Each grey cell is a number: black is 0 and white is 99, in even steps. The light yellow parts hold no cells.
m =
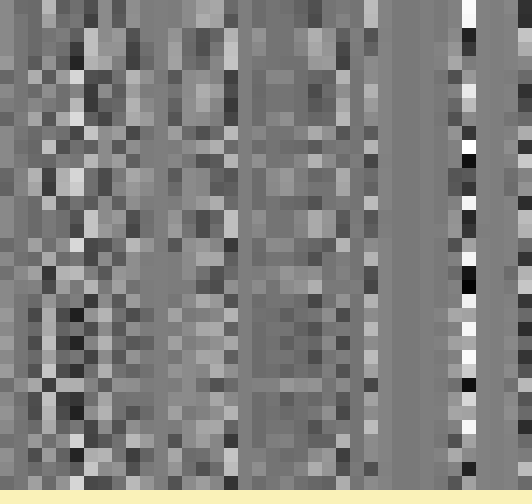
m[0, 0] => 53
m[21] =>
[53, 46, 41, 58, 43, 49, 22, 54, 34, 60, 48, 49, 46, 54, 66, 59, 32, 49, 42, 45, 45, 42, 27, 44, 57, 45, 69, 51, 47, 47, 49, 47, 49, 93, 50, 49, 50, 21]
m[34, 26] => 54
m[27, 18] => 50
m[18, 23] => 45
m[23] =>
[53, 46, 41, 66, 39, 46, 30, 54, 34, 55, 48, 49, 48, 54, 65, 66, 38, 49, 42, 45, 45, 38, 32, 45, 47, 45, 72, 51, 47, 47, 49, 47, 50, 96, 50, 49, 50, 17]
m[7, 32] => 40
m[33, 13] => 43
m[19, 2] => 62
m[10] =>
[53, 43, 40, 74, 31, 43, 37, 54, 34, 55, 48, 49, 48, 54, 60, 68, 41, 49, 42, 45, 42, 41, 35, 45, 47, 45, 70, 51, 47, 47, 49, 47, 50, 99, 50, 49, 55, 20]
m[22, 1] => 46
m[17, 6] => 28
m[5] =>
[40, 46, 67, 35, 60, 83, 31, 29, 44, 70, 56, 47, 34, 54, 56, 51, 25, 49, 42, 52, 52, 43, 40, 38, 70, 45, 54, 51, 47, 47, 49, 45, 31, 59, 50, 49, 48, 41]
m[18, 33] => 95
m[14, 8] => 37
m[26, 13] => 54
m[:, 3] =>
[71, 62, 45, 47, 57, 35, 55, 47, 33, 47, 74, 40, 26, 23, 71, 47, 47, 43, 66, 21, 29, 58, 67, 66, 74, 62, 77, 24, 75, 70, 66, 43, 60, 47, 41]
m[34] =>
[42, 46, 62, 41, 57, 83, 28, 30, 44, 72, 58, 48, 32, 54, 61, 52, 20, 49, 42, 46, 51, 43, 40, 38, 67, 45, 54, 51, 47, 47, 49, 46, 33, 63, 50, 49, 50, 41]
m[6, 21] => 43
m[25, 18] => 42
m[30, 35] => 49
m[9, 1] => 46
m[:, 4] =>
[36, 42, 48, 43, 37, 60, 43, 43, 65, 43, 31, 49, 68, 69, 33, 43, 43, 55, 42, 69, 61, 43, 29, 39, 27, 41, 30, 68, 25, 29, 38, 54, 38, 43, 57]
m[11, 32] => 50
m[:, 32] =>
[50, 50, 53, 58, 65, 31, 50, 40, 32, 57, 50, 50, 33, 34, 50, 57, 58, 31, 50, 41, 50, 49, 65, 50, 62, 50, 61, 43, 58, 64, 50, 31, 66, 51, 33]
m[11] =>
[53, 47, 41, 40, 49, 46, 71, 54, 61, 37, 48, 49, 52, 46, 32, 35, 70, 49, 56, 45, 46, 52, 69, 54, 42, 48, 27, 50, 47, 47, 49, 47, 50, 6, 50, 49, 50, 78]
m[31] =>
[44, 46, 59, 43, 54, 82, 26, 34, 44, 72, 60, 49, 32, 54, 61, 52, 22, 49, 42, 49, 50, 43, 38, 38, 69, 45, 54, 51, 47, 47, 49, 46, 31, 63, 50, 49, 50, 41]
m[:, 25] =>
[45, 45, 49, 48, 47, 45, 45, 45, 45, 46, 45, 48, 45, 45, 45, 47, 48, 45, 45, 45, 48, 45, 45, 45, 45, 45, 45, 45, 45, 45, 45, 45, 45, 47, 45]
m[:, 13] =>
[54, 54, 42, 41, 43, 54, 54, 55, 55, 41, 54, 46, 54, 54, 54, 41, 45, 56, 54, 54, 48, 54, 47, 54, 49, 54, 54, 54, 54, 47, 54, 54, 42, 43, 54]
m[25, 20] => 45
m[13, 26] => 38
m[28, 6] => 43
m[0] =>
[53, 42, 41, 71, 36, 43, 31, 54, 33, 55, 48, 49, 48, 54, 62, 65, 41, 49, 42, 45, 43, 38, 31, 45, 47, 45, 73, 51, 47, 47, 49, 47, 50, 97, 50, 49, 52, 19]
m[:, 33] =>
[97, 96, 13, 22, 48, 59, 91, 73, 53, 21, 99, 6, 35, 21, 95, 15, 21, 63, 95, 8, 1, 93, 63, 96, 65, 97, 79, 6, 84, 63, 96, 63, 53, 13, 63]
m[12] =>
[40, 50, 69, 26, 68, 83, 43, 29, 47, 65, 58, 49, 35, 54, 52, 39, 33, 49, 42, 54, 59, 48, 40, 42, 66, 45, 42, 51, 47, 47, 49, 47, 33, 35, 50, 49, 43, 51]

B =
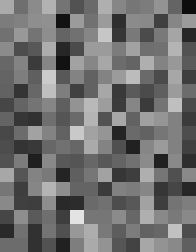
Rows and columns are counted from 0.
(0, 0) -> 66
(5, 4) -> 34
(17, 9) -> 26
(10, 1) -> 20
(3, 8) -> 48
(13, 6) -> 39
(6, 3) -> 74
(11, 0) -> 32
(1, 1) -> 50
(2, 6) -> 52
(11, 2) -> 12
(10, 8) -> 31
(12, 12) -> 31
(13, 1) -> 24
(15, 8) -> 54
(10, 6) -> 66
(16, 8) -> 36
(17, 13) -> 37
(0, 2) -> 54
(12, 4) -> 14
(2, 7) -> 77
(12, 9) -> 24
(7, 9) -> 52
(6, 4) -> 49
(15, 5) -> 88
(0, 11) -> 57
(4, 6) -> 52
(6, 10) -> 29
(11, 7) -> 34
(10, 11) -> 60
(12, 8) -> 21
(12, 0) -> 65
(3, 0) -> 54
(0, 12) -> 39
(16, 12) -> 75
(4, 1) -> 51
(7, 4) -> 37
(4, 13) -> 35
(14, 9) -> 34
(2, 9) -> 47

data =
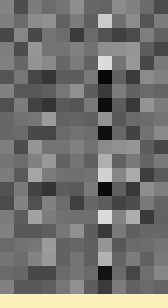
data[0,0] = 51
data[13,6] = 47
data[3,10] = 36
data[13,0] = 32
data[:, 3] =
[42, 56, 45, 45, 53, 21, 37, 20, 60, 27, 45, 59, 48, 20, 50, 48, 37, 60, 59, 28, 37]
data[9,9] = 26
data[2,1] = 52
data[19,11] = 52
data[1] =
[49, 41, 54, 56, 38, 48, 37, 79, 43, 54, 33, 48]
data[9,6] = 42
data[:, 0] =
[51, 49, 28, 49, 50, 33, 50, 31, 40, 40, 49, 45, 48, 32, 29, 48, 50, 41, 45, 41, 50]
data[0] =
[51, 30, 48, 42, 45, 55, 40, 39, 54, 50, 41, 29]
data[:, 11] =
[29, 48, 38, 27, 47, 50, 39, 48, 45, 53, 27, 47, 35, 49, 39, 38, 40, 45, 47, 52, 39]
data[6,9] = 38
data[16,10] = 40
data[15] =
[48, 36, 63, 48, 44, 43, 43, 85, 51, 67, 22, 38]
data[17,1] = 44
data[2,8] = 25
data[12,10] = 24
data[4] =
[50, 40, 57, 53, 40, 48, 38, 85, 45, 59, 28, 47]
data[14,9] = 30
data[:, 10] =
[41, 33, 49, 36, 28, 54, 41, 57, 42, 44, 36, 39, 24, 55, 47, 22, 40, 42, 38, 43, 41]
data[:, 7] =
[39, 79, 32, 55, 85, 3, 23, 5, 57, 6, 54, 68, 81, 4, 36, 85, 22, 58, 69, 7, 23]
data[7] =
[31, 48, 26, 20, 35, 33, 47, 5, 36, 22, 57, 48]
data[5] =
[33, 46, 27, 21, 36, 36, 47, 3, 38, 23, 54, 50]
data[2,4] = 42
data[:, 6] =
[40, 37, 41, 44, 38, 47, 36, 47, 37, 42, 44, 37, 44, 47, 40, 43, 36, 37, 37, 41, 36]
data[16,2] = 34

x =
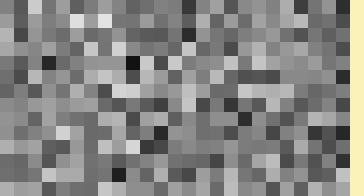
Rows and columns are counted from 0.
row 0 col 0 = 50
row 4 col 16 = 75
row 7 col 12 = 53
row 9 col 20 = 50
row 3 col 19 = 51
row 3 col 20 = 59
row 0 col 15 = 62
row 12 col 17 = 46
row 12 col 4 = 66
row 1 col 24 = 30
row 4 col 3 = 15
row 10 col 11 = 28
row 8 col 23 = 65
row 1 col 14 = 68
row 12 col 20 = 50
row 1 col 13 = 36
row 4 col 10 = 78
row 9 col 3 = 56
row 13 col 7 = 77
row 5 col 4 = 58
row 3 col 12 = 40
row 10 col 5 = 59
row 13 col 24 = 64
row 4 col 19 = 63
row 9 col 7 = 42
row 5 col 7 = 76
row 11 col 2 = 54
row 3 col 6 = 77
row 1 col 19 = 53
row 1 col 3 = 49
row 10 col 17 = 48
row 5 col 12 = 38
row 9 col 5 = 63
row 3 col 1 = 56
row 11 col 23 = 50
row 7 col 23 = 51
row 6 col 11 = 53
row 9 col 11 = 16
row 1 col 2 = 60
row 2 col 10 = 35
